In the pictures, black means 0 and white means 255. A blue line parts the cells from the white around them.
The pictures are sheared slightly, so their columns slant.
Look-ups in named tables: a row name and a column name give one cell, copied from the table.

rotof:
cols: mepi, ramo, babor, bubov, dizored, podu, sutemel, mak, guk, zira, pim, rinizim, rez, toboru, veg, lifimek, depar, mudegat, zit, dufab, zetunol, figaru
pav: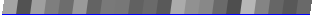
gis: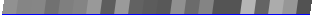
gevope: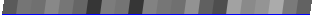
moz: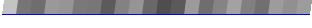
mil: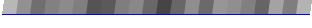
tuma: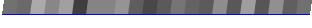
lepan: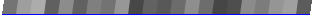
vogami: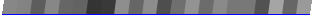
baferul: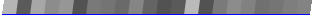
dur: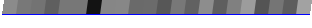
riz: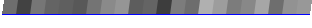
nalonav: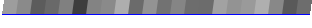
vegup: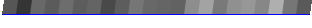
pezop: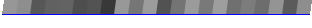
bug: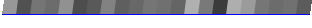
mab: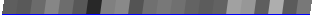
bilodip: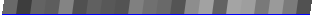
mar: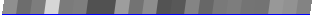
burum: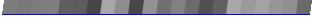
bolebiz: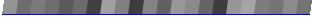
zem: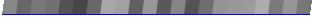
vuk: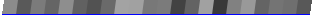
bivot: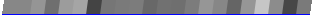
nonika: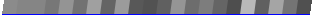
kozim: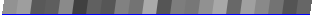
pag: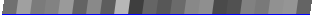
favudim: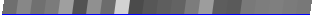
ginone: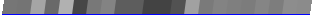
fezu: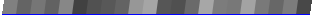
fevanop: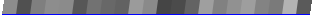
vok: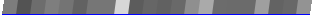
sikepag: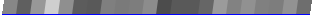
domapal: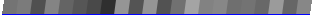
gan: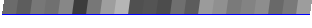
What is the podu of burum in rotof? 93
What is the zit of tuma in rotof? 86
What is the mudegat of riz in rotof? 136
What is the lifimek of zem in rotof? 147
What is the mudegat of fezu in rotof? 163
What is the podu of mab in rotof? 88
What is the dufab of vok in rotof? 99
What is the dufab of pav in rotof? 102
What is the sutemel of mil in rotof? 84
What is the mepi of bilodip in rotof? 105
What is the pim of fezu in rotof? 165
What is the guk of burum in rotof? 142
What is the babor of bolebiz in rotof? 123

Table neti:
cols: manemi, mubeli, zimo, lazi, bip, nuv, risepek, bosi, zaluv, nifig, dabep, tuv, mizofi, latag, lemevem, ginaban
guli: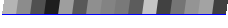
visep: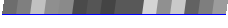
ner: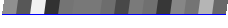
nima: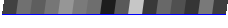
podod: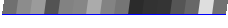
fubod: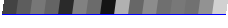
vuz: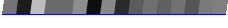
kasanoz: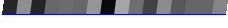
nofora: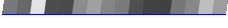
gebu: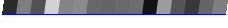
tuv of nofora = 65
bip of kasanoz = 108
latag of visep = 98
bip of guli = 158
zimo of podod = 155
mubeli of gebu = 127
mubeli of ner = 87
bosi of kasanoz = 11
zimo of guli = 80
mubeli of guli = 140
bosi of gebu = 101

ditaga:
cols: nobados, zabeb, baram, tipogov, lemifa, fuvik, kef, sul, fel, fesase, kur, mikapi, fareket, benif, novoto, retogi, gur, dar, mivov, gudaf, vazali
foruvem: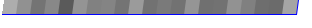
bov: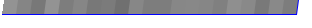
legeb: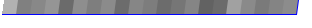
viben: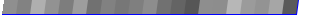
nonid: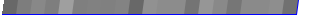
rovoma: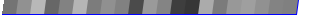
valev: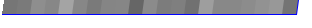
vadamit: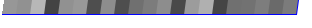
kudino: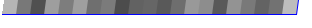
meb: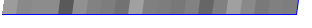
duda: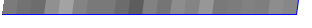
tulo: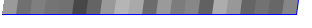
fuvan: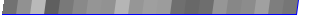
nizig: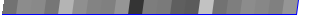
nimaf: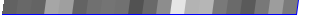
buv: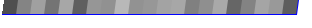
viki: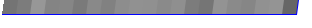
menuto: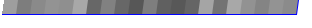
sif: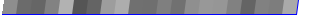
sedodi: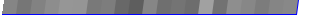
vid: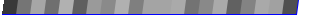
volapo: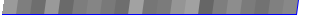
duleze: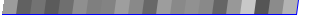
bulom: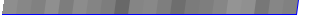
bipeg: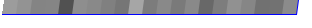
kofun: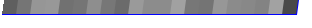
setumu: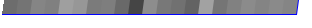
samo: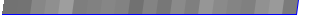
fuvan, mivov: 160
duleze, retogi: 101
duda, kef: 121
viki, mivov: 145
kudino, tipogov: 158
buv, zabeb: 132
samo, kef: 129
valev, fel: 134
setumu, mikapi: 120
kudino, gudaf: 114
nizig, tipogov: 118
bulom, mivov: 119
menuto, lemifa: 143
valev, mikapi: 124
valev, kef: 122
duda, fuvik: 132
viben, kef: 113

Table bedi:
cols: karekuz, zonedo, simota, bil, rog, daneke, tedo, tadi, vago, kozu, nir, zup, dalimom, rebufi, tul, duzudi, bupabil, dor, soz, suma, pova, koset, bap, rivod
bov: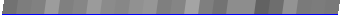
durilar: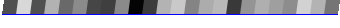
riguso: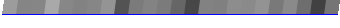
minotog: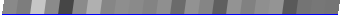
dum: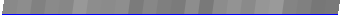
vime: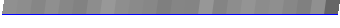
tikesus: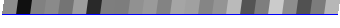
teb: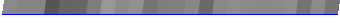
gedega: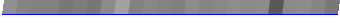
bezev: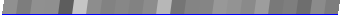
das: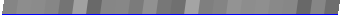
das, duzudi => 132
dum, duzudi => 140
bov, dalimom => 133
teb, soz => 136
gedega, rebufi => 141
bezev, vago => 135
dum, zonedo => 141
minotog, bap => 119
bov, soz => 98
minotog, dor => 129
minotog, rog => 70
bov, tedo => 155
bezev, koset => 110
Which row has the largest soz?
durilar

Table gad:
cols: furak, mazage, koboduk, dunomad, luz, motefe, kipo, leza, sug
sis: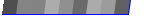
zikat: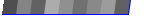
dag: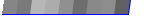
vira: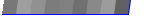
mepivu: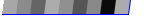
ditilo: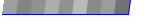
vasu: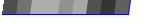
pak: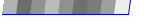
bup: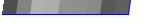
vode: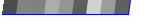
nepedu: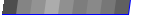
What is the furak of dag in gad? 134
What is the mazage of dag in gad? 122
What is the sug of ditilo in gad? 114
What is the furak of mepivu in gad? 167
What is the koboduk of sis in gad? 131
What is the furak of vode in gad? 76
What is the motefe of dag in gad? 110
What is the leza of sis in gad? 156
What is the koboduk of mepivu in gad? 101
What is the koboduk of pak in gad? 145
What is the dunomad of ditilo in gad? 172
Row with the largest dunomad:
pak

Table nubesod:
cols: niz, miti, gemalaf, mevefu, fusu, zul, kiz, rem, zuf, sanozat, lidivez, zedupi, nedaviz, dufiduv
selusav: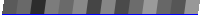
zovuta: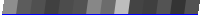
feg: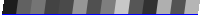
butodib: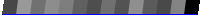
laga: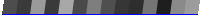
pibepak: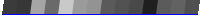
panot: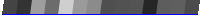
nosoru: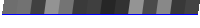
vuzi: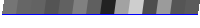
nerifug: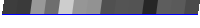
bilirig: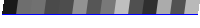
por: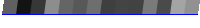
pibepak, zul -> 155
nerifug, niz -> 61
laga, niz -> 77
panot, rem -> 79
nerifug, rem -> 80
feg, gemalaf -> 117
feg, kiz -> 80
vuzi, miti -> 102
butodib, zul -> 96
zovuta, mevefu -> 64
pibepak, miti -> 55
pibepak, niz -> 59
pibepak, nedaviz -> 98
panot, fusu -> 207
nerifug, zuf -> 84
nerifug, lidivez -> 38
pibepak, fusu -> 201
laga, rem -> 79
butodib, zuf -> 83
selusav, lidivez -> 154
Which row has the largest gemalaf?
pibepak

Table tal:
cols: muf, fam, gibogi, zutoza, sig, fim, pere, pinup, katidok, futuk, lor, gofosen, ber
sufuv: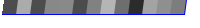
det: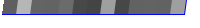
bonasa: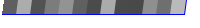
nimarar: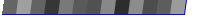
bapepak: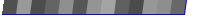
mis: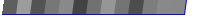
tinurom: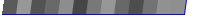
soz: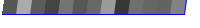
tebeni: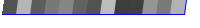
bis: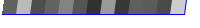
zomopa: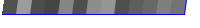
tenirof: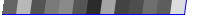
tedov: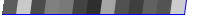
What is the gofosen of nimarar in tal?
93
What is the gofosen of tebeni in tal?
121
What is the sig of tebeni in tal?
134
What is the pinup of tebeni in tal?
189
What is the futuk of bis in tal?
94
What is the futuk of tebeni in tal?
63
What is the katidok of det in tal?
71
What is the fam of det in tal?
182
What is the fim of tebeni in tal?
97
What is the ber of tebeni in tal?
178
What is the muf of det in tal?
95
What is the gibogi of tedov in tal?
76
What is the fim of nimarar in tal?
89
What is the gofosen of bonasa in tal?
111
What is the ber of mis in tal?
136
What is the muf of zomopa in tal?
80

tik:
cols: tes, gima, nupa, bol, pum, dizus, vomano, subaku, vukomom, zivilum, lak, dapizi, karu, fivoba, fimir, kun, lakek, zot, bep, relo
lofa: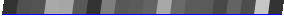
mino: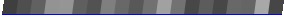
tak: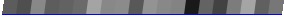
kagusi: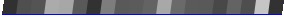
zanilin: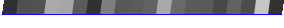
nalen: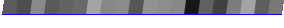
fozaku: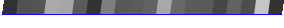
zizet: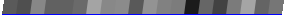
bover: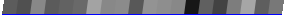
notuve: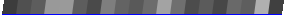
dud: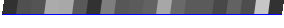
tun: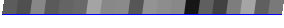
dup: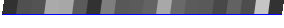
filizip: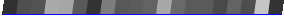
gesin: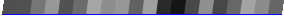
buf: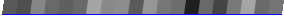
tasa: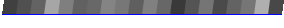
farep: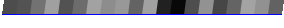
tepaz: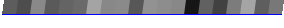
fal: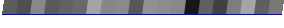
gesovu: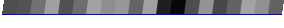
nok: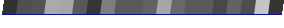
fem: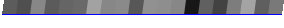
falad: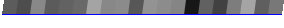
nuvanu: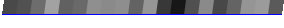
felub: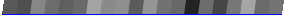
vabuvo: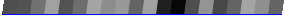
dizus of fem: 105
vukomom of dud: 87
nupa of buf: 134
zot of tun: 165
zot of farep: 163
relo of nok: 52
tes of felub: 89
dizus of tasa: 97
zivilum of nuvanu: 99
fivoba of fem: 23
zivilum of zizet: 89
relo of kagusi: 50

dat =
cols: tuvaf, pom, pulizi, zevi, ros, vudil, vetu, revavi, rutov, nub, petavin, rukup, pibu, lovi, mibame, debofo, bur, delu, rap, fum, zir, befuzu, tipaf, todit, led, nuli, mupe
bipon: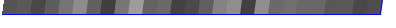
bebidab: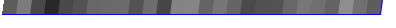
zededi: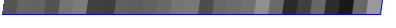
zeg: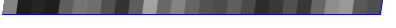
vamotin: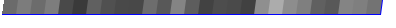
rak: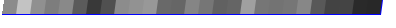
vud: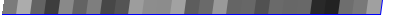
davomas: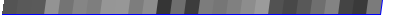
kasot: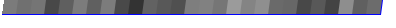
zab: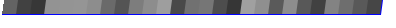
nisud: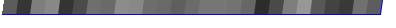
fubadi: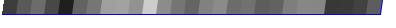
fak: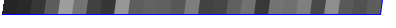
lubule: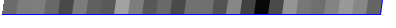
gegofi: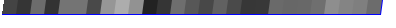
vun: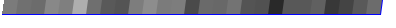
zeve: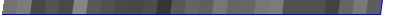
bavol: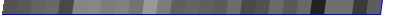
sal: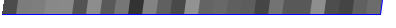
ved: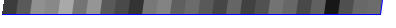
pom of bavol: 89
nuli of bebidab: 112
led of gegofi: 132
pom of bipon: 89
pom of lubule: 124
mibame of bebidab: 100
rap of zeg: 44
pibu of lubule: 73
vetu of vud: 126
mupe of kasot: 108
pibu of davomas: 110
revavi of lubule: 89
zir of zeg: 80
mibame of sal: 100
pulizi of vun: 108
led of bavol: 110
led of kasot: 142
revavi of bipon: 63
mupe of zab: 70
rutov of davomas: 151

